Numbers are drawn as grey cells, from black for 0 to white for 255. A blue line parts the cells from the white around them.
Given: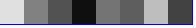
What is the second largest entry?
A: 190
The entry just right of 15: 116
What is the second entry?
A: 129

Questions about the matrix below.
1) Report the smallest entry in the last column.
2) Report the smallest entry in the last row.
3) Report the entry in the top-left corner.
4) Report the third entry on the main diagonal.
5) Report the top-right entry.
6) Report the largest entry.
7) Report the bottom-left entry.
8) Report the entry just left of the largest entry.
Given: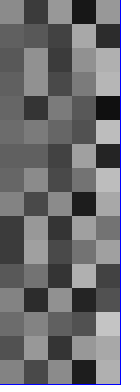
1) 16
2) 29
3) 139
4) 59
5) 152
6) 196
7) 131
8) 81

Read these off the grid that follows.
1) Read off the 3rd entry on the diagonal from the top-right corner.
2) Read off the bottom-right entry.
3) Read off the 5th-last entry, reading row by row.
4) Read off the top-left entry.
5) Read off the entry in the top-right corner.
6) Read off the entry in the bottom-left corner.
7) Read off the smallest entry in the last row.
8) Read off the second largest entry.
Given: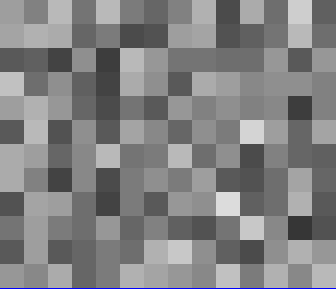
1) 151
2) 185
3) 193
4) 158
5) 96
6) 151
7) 102
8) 212

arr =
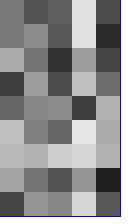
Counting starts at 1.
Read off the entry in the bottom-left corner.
69
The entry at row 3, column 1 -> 171
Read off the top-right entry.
76
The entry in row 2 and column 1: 122
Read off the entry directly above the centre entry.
76
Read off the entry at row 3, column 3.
49
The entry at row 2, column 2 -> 141
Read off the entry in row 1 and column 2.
82
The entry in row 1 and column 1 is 122
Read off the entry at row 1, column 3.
96
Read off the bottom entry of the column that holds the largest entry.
213
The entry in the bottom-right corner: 88
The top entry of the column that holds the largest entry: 225

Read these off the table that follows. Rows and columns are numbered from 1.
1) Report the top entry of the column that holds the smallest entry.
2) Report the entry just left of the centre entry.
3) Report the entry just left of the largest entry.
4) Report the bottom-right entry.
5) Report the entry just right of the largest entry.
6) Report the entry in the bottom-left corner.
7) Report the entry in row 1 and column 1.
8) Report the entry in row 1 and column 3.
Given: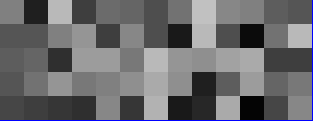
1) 128
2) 120
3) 114
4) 135
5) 135
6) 70
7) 128
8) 185

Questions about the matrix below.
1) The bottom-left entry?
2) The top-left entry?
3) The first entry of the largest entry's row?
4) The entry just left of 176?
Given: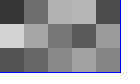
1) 83
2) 55
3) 213
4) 111

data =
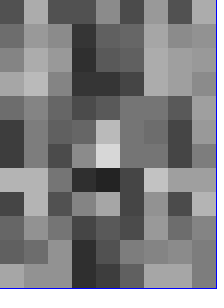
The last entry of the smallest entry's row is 159
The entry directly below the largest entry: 35
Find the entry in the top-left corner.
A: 81
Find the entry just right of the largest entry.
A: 117
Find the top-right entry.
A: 172
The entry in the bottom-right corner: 125
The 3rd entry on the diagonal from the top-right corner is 172
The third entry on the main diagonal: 153
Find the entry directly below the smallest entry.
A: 166
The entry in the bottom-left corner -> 166
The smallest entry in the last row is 47
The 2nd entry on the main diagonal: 153
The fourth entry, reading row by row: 81
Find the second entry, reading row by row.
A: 172
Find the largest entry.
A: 215
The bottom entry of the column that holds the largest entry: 61
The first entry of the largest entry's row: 61
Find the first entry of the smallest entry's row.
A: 180
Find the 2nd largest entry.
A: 194
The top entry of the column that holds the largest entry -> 139

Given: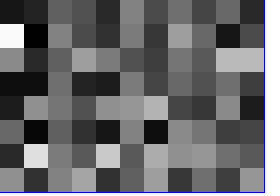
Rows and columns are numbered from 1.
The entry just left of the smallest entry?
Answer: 250
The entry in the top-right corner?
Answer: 41
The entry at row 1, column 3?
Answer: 96
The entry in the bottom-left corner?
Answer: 144
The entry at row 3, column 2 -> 41
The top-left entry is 22
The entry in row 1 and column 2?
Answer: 35
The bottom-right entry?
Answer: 150
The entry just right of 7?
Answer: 96
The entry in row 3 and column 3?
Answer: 96
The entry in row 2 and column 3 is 130
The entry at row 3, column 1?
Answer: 138
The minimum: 1
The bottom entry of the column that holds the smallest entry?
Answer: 49
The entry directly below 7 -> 223

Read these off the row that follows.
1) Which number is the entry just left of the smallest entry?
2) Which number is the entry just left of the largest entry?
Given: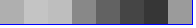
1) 69
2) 175

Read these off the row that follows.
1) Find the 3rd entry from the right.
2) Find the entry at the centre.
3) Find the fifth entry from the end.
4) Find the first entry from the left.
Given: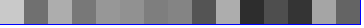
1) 52
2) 132
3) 45
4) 201
